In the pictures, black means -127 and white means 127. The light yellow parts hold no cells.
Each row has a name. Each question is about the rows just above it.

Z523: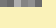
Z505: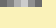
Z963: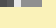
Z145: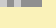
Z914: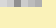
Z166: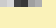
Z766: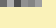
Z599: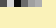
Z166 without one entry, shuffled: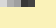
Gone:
[76]
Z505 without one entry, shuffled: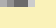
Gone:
[4]
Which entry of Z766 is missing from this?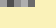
[4]
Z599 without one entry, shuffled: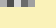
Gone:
[-114]
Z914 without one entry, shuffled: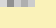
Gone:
[60]
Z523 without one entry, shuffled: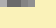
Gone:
[-8]
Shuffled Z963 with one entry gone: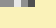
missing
[-36]

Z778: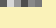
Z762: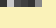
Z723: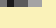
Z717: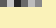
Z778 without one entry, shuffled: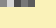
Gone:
[24]
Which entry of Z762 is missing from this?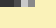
[-63]
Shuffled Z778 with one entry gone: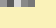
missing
[-50]
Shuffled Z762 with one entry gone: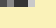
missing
[-63]

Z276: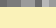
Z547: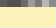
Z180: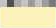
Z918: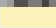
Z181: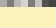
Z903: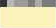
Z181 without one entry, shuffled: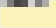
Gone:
[56]
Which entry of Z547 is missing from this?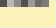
[-34]
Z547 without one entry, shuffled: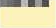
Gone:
[11]

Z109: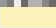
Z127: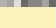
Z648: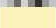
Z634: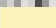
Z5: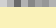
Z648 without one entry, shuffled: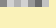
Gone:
[-78]
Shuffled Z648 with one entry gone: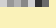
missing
[66]

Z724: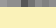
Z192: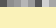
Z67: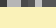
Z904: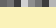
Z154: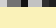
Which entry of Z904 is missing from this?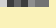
[54]
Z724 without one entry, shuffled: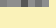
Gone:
[26]
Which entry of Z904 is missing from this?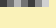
[-26]
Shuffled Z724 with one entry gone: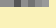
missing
[1]
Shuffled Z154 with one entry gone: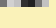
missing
[-109]
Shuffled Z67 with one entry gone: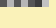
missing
[-53]
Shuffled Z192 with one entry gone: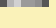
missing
[39]

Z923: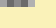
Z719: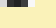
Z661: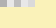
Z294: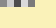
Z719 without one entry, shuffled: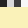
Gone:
[-78]
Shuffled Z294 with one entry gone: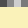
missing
[90]
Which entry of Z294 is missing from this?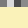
[78]
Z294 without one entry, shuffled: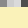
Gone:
[-5]

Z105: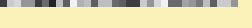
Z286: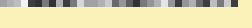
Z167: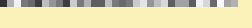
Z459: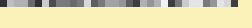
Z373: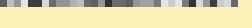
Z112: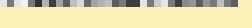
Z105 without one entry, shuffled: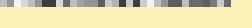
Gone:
[-92]
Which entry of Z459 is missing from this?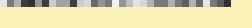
[-49]
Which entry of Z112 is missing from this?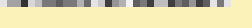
[8]

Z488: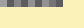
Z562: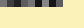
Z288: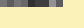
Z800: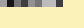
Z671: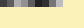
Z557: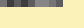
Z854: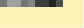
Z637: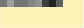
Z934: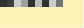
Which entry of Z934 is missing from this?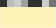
[-65]
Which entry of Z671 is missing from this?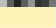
[47]
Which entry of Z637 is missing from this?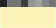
[-34]
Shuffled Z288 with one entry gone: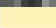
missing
[-22]
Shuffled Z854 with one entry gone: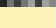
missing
[-50]

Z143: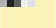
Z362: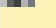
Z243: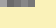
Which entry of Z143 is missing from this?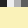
[96]
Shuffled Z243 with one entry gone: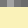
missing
[8]
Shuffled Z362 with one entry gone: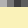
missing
[65]
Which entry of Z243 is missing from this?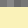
[35]
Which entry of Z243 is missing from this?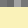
[8]
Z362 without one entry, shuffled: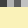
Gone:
[-8]
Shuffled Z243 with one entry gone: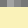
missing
[-20]

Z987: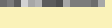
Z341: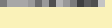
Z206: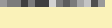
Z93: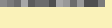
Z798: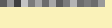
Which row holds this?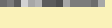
Z987
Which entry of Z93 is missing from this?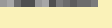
[10]

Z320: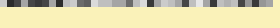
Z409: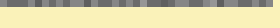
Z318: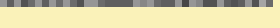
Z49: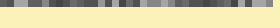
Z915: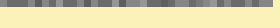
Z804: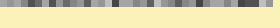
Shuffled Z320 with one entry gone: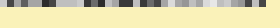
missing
[49]
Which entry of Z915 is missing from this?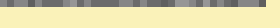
[-6]

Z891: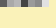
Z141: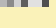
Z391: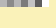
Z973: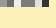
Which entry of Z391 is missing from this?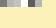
[10]
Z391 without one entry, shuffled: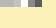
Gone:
[-4]
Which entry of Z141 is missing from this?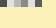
[82]
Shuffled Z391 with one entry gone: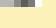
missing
[67]
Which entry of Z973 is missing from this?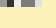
[-19]
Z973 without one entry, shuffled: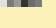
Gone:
[110]

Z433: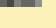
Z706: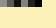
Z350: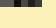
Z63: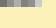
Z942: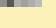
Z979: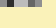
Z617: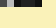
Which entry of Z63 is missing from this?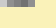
[46]
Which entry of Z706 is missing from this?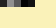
[1]
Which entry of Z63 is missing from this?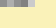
[-13]
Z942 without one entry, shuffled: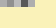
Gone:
[32]

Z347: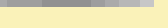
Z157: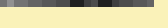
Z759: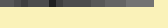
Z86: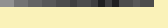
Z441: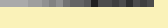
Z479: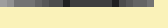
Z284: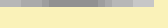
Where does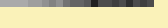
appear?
Z441
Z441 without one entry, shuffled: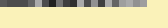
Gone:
[2]
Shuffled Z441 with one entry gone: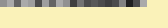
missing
[-80]

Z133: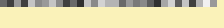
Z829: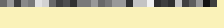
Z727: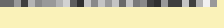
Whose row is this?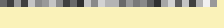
Z133
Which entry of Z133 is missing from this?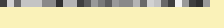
[38]
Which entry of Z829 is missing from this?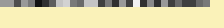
[98]
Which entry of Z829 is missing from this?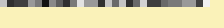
[-49]
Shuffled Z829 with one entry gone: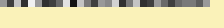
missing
[-49]

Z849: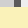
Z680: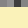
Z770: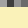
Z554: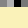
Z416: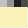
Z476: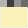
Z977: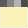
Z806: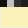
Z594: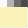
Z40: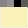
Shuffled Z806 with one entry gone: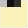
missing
[-96]
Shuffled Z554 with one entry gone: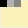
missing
[-8]
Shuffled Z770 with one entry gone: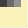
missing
[34]
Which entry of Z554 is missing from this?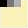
[4]

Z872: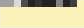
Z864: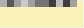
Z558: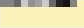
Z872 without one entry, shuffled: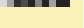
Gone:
[-66]
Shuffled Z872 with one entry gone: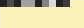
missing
[-78]
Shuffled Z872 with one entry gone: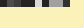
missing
[3]
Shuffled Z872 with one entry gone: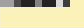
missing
[-78]
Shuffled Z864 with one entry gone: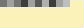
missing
[74]
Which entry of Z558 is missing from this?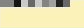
[18]
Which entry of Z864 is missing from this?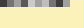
[48]

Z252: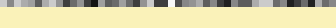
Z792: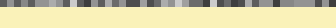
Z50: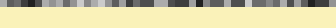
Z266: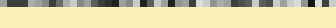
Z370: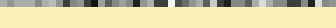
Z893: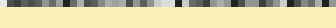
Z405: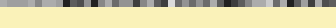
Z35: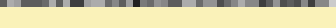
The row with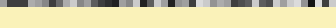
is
Z266
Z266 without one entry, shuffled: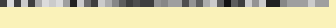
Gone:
[-80]
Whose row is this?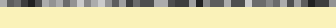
Z50
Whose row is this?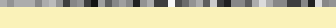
Z370
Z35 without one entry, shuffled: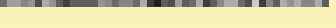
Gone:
[-5]
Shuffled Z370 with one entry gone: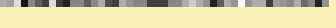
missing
[59]

